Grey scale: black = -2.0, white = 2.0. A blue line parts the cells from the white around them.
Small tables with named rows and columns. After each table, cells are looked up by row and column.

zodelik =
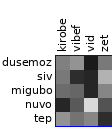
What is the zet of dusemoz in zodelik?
-0.1
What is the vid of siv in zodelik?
-1.4
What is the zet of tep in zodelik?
-1.3
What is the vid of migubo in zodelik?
-1.4
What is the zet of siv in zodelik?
0.8
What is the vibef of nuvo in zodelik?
-0.6
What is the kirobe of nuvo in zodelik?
-1.4
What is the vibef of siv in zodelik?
-1.3
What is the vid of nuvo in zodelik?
1.4
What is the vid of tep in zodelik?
0.1
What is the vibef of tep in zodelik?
-0.2
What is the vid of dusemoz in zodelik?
-1.6
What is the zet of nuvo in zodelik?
-0.7

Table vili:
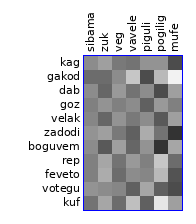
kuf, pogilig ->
1.6
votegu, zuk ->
0.2
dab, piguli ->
0.2
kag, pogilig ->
0.3
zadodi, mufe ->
-1.2
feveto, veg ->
-0.3
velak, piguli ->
0.2
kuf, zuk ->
0.6
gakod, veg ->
0.2
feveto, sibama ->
0.0
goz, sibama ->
0.0
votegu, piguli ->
0.6
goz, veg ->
0.0
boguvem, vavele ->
-0.4

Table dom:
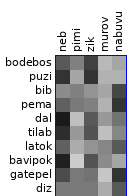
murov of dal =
0.4
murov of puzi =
0.8
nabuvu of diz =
-0.6
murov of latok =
0.1
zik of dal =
-0.6
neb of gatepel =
-0.8

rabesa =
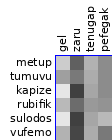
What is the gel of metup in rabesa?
1.2
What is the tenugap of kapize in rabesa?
0.6
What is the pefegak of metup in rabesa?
0.2
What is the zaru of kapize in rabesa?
-1.0
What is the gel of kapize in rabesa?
1.6
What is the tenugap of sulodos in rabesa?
0.6
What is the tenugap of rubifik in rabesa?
0.4
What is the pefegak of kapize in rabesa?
0.2
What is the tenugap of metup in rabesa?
0.8
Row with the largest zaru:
tumuvu

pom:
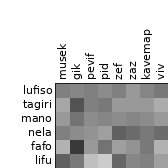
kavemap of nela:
-0.1
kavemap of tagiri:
0.4
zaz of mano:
0.1
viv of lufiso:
-0.1
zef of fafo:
0.5
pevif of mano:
0.2
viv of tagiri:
0.7
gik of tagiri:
-0.7
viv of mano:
0.4

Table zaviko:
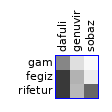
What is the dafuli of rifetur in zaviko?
-1.1
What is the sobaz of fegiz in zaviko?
1.7
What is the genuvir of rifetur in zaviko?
0.9
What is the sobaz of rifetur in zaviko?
-0.4
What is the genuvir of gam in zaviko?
1.5
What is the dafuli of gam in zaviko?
0.1
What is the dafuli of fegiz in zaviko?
-1.1
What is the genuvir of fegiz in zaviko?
0.8
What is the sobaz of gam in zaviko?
1.9

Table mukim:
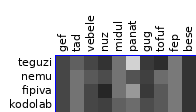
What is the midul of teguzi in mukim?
-0.2
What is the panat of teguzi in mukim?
1.3
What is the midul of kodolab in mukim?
-0.5
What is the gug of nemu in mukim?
-1.0
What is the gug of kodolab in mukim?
-0.8
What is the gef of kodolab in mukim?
-0.9
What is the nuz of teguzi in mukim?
-1.2
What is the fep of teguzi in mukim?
-0.1
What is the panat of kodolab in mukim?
-0.3
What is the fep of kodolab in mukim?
-0.1

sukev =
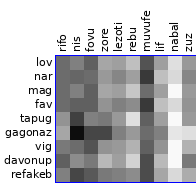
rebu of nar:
0.5
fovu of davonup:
-0.1
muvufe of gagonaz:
-0.3
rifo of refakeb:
0.0
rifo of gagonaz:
0.6
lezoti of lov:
0.5
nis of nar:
-0.4
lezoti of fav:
0.0
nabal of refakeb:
1.4
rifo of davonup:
-0.5
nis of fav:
-0.5
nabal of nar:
1.4
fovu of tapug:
0.0
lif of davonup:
0.9
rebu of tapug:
1.5
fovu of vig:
-0.7
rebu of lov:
1.0
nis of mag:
0.0
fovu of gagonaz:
-0.9

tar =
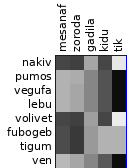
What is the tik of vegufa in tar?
-1.8
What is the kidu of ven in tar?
-0.6
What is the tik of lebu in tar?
-1.8
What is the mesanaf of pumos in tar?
0.8
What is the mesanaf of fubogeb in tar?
-0.8
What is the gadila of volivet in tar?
0.5
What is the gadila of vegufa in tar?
0.1
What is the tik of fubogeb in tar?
0.8

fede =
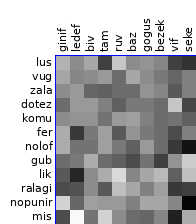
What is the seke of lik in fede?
1.0
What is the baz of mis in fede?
-0.3
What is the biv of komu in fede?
0.3
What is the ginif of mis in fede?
-0.8
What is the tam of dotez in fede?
0.0
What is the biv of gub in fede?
0.7
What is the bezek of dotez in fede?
-0.3
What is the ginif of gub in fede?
-0.3
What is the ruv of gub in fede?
-0.5
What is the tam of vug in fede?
0.4
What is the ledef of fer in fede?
-1.1
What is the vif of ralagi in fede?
-1.1
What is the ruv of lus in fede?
1.1
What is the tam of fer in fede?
0.5
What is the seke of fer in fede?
0.0
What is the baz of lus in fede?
0.2
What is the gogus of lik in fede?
0.6

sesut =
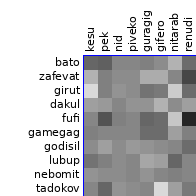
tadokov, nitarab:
0.5
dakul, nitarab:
0.2
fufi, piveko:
0.1
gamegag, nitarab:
0.5
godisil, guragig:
0.3
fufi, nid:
0.0
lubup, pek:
0.0
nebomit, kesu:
0.3
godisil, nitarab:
0.1
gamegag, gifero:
-0.3
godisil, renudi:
-0.3
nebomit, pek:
0.2
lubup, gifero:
0.5
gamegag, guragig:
-0.3
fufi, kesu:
0.1
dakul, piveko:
0.3
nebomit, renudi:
0.1

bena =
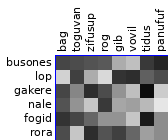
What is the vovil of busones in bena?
1.0
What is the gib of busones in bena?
0.7
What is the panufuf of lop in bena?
-0.8
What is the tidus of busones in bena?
-1.1
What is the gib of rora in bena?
-1.0
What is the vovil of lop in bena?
-1.3
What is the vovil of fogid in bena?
1.1
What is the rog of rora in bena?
-0.7
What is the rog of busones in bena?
-0.6

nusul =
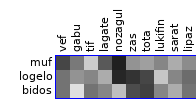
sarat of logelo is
0.1
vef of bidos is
-0.2
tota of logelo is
-0.9
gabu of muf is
-0.1
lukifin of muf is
0.1
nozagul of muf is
-1.5
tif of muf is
1.2
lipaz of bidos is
-0.2
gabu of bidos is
1.5
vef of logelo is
-0.2
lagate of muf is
-0.6
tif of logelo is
0.1
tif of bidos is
-0.2
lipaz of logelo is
-0.3
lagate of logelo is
0.7
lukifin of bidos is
0.1
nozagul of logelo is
-1.4
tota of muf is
0.5
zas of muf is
0.3

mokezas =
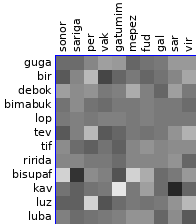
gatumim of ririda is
-0.3
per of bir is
0.9
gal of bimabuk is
-0.1
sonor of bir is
-0.6
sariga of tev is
0.0
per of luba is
-0.2
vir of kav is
-0.4
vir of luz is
0.9
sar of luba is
0.2
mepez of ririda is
0.1

